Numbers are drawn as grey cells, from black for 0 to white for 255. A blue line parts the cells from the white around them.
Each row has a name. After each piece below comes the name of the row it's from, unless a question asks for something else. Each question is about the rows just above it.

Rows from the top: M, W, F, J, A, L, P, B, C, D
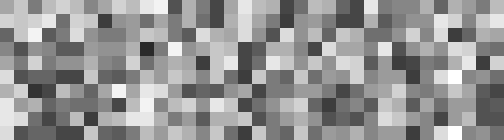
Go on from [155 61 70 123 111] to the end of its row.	[177 231 61 210]
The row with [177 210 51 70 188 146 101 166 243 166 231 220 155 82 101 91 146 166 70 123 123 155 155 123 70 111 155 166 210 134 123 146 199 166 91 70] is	P
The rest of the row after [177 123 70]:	[166 231 188 177 70 111 188 177 101 70 231 123 134 134 177 101 177 155 123 188]
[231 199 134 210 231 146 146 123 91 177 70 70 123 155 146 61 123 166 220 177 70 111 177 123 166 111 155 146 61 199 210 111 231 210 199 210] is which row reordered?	W
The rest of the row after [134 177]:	[101 177 155 123 188]
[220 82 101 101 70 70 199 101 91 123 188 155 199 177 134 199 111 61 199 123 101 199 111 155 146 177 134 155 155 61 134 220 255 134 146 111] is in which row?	D

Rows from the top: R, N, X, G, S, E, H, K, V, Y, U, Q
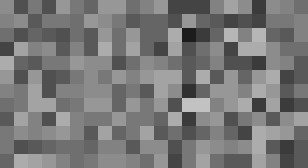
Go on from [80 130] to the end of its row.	[130 140 140 101 120 89 163 140 49 101 151 151 130 172 151 89 120]
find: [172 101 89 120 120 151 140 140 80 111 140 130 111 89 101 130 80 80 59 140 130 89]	S
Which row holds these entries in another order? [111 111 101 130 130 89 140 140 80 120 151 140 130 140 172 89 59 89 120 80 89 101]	U
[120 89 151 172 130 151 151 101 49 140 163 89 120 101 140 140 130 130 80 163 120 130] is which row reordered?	H
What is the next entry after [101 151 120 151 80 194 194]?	[130]
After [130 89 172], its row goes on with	[111 163 101 68 163 80 111 140 68 172 172 140 111 111]

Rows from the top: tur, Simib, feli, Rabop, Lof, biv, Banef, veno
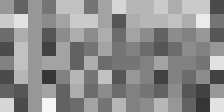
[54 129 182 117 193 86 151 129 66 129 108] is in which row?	biv
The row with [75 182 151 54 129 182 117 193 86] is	biv
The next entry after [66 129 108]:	[140]

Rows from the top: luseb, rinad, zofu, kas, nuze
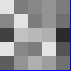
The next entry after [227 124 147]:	[112]
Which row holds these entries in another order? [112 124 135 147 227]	rinad
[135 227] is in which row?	rinad
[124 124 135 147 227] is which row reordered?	luseb

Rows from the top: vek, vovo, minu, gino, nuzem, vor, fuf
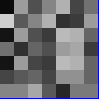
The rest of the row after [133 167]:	[89 39 122 122]
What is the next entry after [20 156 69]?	[59]
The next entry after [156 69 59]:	[186]

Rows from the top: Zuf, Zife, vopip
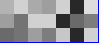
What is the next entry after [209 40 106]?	[125]
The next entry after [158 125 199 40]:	[209]
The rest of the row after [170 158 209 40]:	[221]
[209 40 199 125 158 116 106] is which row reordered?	vopip

